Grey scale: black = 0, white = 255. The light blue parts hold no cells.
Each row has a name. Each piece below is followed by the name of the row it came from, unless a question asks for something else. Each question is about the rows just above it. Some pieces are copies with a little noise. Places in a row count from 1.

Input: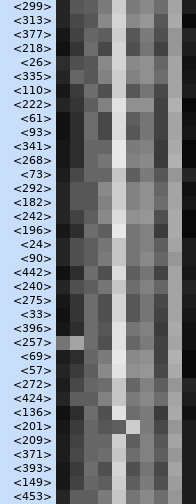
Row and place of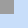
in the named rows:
<149>, 9
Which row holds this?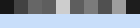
<149>
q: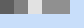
<222>
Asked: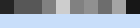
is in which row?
<182>
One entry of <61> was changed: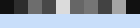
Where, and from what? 6, [94]

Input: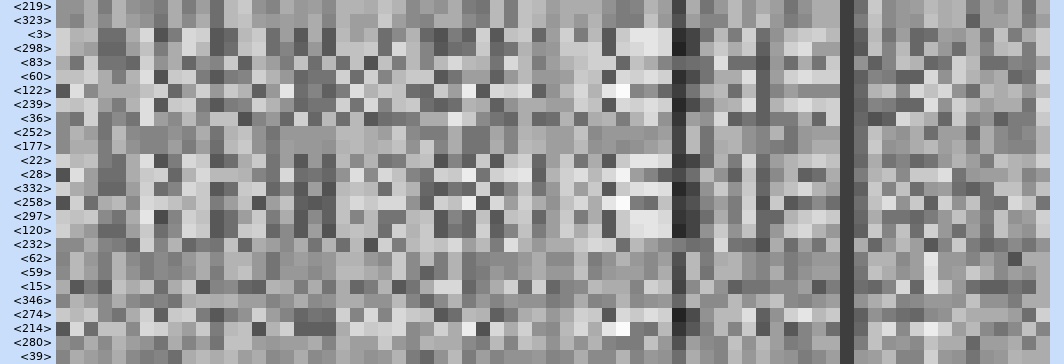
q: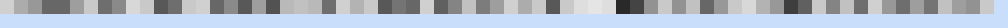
<120>
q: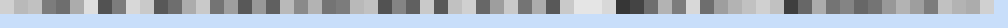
<22>
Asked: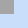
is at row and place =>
<252>, 32
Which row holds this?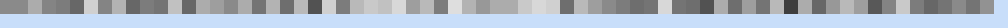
<232>
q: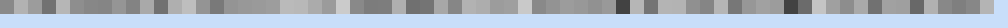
<252>
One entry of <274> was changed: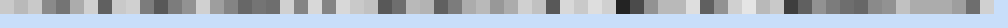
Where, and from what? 39, [201]
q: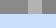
<39>

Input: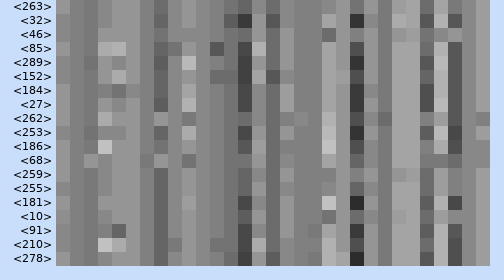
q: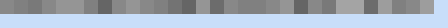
<255>
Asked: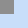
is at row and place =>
<10>, 1
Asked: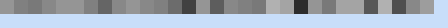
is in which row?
<278>

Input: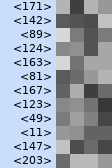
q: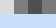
<89>
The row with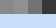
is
<123>
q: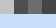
<147>

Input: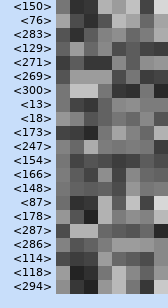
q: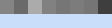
<247>
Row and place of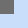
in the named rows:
<87>, 1
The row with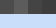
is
<129>
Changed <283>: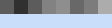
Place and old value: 1, [84]
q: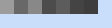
<129>
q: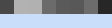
<287>
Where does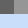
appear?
<118>

